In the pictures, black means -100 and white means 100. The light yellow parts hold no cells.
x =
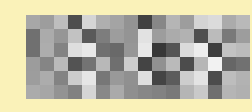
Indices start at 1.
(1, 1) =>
31
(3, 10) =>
-57
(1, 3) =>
49
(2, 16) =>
23
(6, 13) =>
58
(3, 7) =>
-18
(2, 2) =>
34
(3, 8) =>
18
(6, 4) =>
1
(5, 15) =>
48
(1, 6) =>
37
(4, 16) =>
-11
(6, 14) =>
-13
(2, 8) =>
16
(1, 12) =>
23
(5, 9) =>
75
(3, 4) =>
74
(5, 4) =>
60
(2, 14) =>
47
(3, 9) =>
82
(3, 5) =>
82
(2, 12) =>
40
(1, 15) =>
34
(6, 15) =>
42
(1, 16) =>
45
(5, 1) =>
23

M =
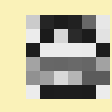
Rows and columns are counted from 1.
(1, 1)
59
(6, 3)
-77
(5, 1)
14
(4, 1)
28
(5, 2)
25
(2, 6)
77
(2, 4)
-67
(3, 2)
85
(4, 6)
27

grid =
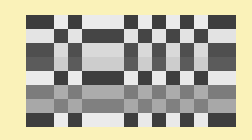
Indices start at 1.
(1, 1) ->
-52
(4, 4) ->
-29
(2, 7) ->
-46
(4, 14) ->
-29
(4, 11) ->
61
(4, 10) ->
-29
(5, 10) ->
83
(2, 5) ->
-46
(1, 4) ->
-52
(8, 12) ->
-51
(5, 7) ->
-51
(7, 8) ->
32
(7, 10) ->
32
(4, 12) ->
-29
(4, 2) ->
-29
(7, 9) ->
0
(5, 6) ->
-51
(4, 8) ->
-29
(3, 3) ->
70
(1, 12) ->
-51
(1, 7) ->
83
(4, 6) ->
61
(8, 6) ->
84
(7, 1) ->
32
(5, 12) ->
83
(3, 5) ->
70
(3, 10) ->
-38
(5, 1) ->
84
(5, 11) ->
-51
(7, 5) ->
0
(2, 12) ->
78
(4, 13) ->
61
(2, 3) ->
-46
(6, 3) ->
35
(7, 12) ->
32

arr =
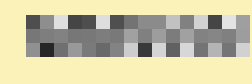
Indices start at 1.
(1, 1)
-39
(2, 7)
-5
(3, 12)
69
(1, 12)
1
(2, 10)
23
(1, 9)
9
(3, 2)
-70
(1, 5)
-39
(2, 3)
2
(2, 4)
-7
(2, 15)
0
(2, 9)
0
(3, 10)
66
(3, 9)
-55
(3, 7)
3

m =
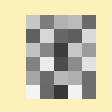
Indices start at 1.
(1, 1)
55
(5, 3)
44
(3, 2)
5
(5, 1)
30
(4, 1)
1
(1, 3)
39
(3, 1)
52
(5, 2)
-16

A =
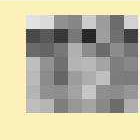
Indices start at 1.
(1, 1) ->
77
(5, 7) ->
-2
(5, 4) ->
22
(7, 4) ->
18
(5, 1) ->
45
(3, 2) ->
-21
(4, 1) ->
49
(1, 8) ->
64
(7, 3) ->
-1
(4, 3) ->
-12
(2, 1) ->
-42
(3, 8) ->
-9
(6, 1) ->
41
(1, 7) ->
-15
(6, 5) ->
55
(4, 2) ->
14
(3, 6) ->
-16

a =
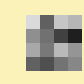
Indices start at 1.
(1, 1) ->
71
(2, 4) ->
-76
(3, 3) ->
45
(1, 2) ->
-25
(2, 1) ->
12

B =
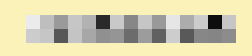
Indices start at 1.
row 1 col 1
84
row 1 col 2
49
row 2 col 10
-24
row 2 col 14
4
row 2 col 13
6
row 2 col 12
-30
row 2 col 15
10
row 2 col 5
31
